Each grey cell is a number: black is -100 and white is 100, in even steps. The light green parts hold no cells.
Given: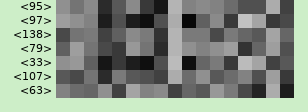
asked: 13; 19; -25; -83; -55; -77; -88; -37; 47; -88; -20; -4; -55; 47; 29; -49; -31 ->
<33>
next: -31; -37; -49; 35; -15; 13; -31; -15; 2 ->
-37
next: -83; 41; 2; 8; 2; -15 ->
-37

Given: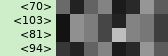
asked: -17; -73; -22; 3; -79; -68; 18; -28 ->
<70>
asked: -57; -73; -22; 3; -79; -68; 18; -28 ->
<94>

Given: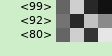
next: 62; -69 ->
-87
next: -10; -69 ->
52
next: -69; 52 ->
8
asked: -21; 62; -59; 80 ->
<80>

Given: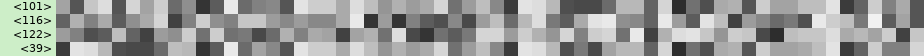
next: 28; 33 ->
49
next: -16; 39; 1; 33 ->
28
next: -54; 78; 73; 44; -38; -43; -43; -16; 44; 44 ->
-22
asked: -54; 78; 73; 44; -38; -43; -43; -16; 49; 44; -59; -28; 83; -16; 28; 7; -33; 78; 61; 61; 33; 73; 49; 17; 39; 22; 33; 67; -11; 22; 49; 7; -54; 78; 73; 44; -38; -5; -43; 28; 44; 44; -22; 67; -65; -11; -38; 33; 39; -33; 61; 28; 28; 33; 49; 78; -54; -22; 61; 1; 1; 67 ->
<39>
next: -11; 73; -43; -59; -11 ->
-28
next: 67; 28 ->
61
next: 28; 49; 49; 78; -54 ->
-22

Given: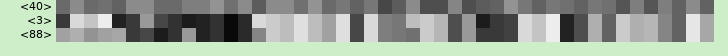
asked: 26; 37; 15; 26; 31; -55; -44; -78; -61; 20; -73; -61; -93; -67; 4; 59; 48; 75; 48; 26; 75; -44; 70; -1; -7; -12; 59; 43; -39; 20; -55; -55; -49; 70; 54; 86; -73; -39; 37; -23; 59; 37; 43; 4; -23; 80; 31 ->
<88>
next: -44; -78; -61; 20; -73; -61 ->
-93
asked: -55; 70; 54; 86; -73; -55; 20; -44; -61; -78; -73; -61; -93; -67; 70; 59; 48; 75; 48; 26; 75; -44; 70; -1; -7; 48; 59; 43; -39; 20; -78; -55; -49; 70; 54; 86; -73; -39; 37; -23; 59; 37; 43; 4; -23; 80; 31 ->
<3>
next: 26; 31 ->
-55

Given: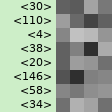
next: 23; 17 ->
-12
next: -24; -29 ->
28
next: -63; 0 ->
5
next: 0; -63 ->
34
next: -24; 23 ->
17
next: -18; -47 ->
-24

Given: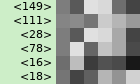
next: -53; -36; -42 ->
-81
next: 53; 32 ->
-42

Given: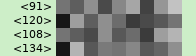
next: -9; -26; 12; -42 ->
6
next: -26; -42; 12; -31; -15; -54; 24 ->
41
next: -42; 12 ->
-31
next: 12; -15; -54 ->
-42
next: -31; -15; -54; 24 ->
41
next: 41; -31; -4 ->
-9
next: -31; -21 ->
12

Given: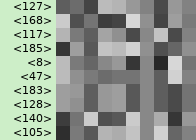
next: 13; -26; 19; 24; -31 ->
7
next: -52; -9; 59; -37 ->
-31

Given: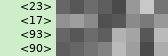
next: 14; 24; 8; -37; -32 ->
8
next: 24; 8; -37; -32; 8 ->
-4

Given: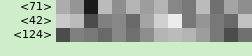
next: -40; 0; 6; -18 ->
29
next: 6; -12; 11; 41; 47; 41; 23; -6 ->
-40
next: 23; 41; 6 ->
-6
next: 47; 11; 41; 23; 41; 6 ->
-6
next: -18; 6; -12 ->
11
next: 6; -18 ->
29

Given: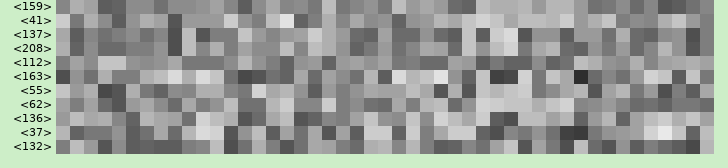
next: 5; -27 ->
10
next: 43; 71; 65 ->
-33

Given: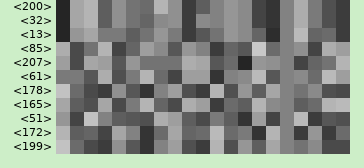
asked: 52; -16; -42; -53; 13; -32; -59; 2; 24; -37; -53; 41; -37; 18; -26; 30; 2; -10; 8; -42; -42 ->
<199>
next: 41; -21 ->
-42
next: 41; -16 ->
-47
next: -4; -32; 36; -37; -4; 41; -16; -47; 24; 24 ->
-59
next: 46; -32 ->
2
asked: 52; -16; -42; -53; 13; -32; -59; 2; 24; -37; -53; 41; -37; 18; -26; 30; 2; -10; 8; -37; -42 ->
<178>

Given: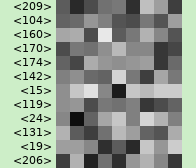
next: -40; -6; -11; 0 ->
-57
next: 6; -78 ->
55
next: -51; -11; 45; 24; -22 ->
-34

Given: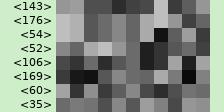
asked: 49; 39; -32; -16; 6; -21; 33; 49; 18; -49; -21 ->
<176>
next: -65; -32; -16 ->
-76
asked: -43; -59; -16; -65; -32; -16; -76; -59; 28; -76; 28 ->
<106>
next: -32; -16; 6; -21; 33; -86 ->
-26

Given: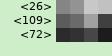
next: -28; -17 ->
26
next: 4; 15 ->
57

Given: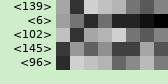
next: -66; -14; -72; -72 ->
-87
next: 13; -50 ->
-50
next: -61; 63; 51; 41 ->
-9
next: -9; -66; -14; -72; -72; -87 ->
-99
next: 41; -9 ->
-30
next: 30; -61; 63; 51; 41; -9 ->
-30

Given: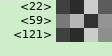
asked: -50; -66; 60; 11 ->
<121>
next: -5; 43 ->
-61
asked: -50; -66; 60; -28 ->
<22>

